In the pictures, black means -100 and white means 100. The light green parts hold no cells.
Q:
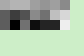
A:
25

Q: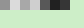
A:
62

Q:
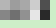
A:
61

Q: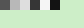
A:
-58

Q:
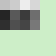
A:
69

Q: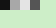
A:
-33

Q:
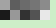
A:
-8
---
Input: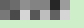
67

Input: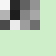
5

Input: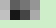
-46

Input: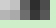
-14

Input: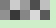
5

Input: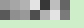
20

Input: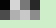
57
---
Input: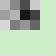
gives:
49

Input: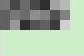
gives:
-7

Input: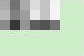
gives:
34

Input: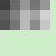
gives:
-51

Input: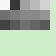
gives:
94

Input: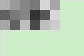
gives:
39

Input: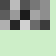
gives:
-44
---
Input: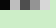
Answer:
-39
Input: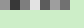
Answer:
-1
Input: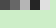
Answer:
42
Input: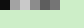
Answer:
58
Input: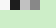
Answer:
51
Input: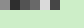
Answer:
-35
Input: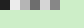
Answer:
42
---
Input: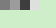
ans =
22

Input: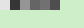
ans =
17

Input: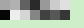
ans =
76

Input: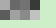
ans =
34

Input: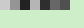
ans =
42

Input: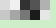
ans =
80

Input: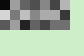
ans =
50
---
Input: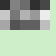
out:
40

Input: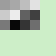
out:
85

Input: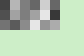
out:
27

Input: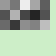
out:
-46

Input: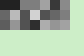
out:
-36

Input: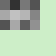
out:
51

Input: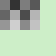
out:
34

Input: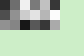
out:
78

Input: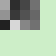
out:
-55
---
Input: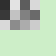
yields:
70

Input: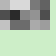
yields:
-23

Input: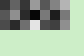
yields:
41

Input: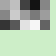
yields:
5

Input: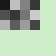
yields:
-57

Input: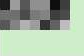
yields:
-51
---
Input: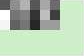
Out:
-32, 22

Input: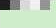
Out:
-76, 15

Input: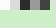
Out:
97, -48

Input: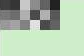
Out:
-50, -23

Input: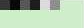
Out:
-58, 11

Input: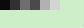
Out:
-92, 66
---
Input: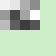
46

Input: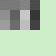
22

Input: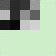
-84

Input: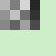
6

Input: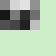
-38

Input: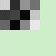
-20

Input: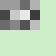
-16

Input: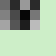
29
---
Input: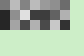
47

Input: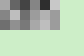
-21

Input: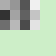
18

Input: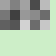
1

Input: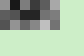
-81

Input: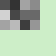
-60

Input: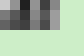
15
